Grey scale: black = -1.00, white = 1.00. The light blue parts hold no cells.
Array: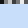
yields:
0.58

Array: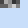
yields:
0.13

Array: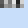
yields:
-0.05

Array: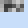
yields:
-0.12

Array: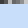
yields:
0.48

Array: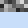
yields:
-0.58

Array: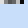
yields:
-0.34

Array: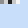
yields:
-0.72

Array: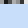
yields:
-0.36

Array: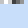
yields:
0.64
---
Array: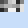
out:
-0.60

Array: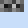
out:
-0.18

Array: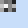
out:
0.07

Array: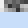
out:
0.10

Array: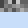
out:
0.34

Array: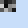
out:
-0.06

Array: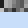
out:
0.15

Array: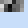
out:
-0.20

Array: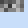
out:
0.41
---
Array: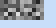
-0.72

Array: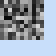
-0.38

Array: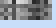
-0.58

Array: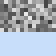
-0.20

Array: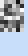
-0.86

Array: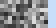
-0.09

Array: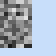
0.15
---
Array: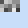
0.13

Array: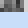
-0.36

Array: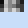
0.40

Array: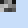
0.51

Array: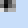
-0.94

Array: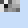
-0.85
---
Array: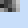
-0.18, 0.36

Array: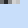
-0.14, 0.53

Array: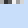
0.37, 0.67

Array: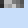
-0.56, -0.23

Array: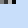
0.00, -0.94

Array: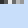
-0.62, 0.19

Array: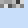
0.35, 0.01
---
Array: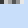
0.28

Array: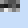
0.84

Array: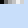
0.31

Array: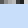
0.46

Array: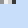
0.16

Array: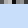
-0.91
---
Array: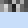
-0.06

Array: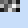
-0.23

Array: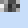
0.07

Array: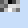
-0.29

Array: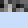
-0.64

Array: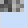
0.30
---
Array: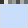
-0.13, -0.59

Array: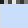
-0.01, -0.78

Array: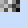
-0.72, 0.52

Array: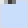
-0.08, 0.81

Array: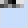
0.79, -0.46

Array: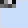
-0.93, -0.12
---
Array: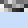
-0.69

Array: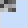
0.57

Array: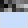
-0.29

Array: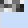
0.25

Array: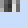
-0.50

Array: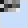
0.36
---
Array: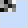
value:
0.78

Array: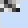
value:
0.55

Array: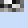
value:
0.05

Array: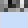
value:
0.21

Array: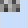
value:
0.29

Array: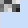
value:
0.73
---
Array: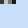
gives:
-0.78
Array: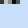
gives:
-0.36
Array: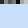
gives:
0.53
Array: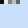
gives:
-0.22
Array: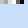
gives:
-0.91
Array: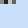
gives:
-0.23
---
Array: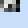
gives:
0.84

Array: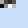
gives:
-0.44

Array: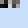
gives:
-0.75

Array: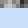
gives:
0.20

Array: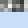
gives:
0.01

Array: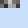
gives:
0.01

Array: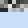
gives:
0.16
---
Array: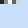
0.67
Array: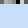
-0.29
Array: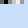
0.22
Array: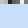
-0.03
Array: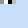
0.48
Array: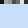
-0.63
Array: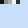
-0.61
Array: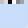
0.27
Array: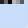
-0.29
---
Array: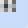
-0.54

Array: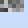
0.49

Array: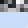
0.32

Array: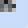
0.15

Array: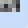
-0.65

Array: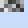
-0.15

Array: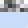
0.06

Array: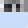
-0.62

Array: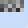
-0.08

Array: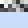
0.84
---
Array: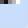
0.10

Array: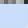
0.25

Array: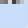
0.17

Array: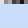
0.10

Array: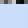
0.10

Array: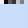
0.00

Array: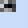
0.28

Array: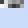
0.72
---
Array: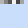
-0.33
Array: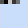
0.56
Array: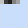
-0.74
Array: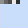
-0.41
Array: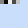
0.86
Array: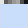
-0.04
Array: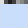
-0.76
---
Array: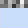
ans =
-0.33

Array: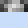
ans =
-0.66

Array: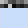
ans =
-0.58

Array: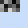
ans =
-0.74

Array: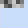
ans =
0.33

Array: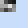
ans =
0.07

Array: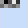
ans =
0.10

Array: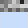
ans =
0.68

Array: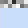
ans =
0.18
